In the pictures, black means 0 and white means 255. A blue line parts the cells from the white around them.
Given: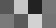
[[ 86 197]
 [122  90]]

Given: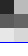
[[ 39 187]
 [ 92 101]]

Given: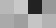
[[184 200]
 [170 159]]

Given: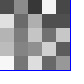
[[ 77 139]
 [224 107]]

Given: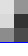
[[224 148]
 [217  51]]

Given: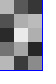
[[185  88]
 [ 81 174]]

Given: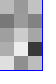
[[186 153]
 [120 155]]

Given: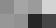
[[140 165]
 [151 146]]

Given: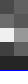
[[ 74  97]
 [108  87]]
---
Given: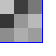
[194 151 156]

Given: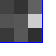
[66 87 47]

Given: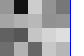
[150 177 197 199]

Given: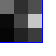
[110  71  60]

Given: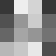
[ 55 150 149  77]

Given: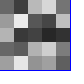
[104 235  66 206  95]
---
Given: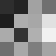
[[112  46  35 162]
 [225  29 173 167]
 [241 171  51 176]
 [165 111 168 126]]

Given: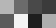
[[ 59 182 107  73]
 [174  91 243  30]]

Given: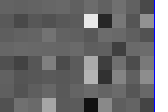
[[ 73  99  97  99 102 104  96 108  97 112  97]
 [146  89  73  87  81  88  91 232  39 120  85]
 [ 82  94  98 100 115  98  96  88 108 105  95]
 [108 102 105 104 103 102 106  94  96  63 106]
 [121  80  66  86 128  75  91 170  62 112  76]
 [141  97  85  87  90  88  92 180  49 132  96]
 [104  95  83  94 103  89 100 107 100 107  86]
 [ 68  81 112 106 166  90  91  17 137  94 100]]

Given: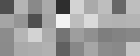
[[190  78 180 137 170  46 211 170 190 103]
 [180 165 149  79 163 242 189 218 180 178]
 [135 140 181 211 172 116 158 144 126 131]
 [197 139 170 173 177  96 136 166 140 137]]

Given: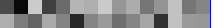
[[133  74   9 203  63 107 181 174 202 150 172 117 148 194 118]
 [151 174 125  99 170 131  40 132 154 110 132 165  49 194 154]]

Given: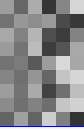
[[213 157 102 172  53 134]
 [ 56 114 151 141 153  74]
 [131 168 129 181  78  60]
 [168 155 116 188  61  84]
 [167 115 123  89 157 217]
 [213 133 111 149 102 196]
 [189 157 115 170  66 112]
 [209 139 112 130 110 197]
 [ 51 100 160  99 205 128]]
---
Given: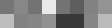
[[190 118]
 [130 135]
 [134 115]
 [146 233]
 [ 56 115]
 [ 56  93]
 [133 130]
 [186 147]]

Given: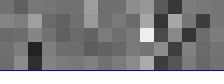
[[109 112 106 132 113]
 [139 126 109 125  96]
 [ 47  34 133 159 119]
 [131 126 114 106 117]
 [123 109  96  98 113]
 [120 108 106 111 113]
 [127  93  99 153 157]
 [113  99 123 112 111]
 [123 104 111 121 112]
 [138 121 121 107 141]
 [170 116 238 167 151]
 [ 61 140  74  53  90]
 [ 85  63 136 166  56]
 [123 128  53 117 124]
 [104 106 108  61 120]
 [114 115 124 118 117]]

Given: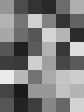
[[ 86  68 234  61  86 167 180 150]
 [ 35  27 184  58  32 109 117  76]
 [ 62 151 115 207  91  85 208  51]
 [135 152 170 159 178 212 130  41]
 [103 194 197  70  56 181  51 108]
 [211 180 205  89 221  42  98 175]]

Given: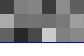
[[ 98 170  63]
 [ 39 113 127]
 [ 72 116 133]
 [203 113  59]
 [129 122 140]
 [137 158  95]]

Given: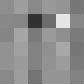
[[137 146 145 133 136 142]
 [157 154 160 166 134 157]
 [115 130 130 122  49 137]
 [148 146 144 154 108 153]
 [148 156 167 143 229 147]
 [130 123 119 123 135 119]]

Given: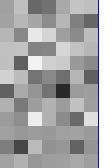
[[162 125 160 155 176  97 209 192 193 182 162 160]
 [177  70 152 142 121 170 187  96 194 135 183 191]
 [150 186 155 237 158 149 115 243 130 232 166 104]
 [158 146 153 177 177 115 137 207 133 213 140 114]
 [159 151 160 139 156  41 110 202 214 159 182 169]
 [169  98 162 105 193 155 181 153 194 139 128 196]
 [159 148 154 222 159 158  96 138 182 188 102 191]]

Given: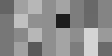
[[119 119 119 100]
 [161 137 192 161]
 [ 89 183 144 183]
 [143 143 143 143]
 [164 164  29 164]
 [125 142 125 125]
 [212 212 105 104]
 [106 154 132 132]]
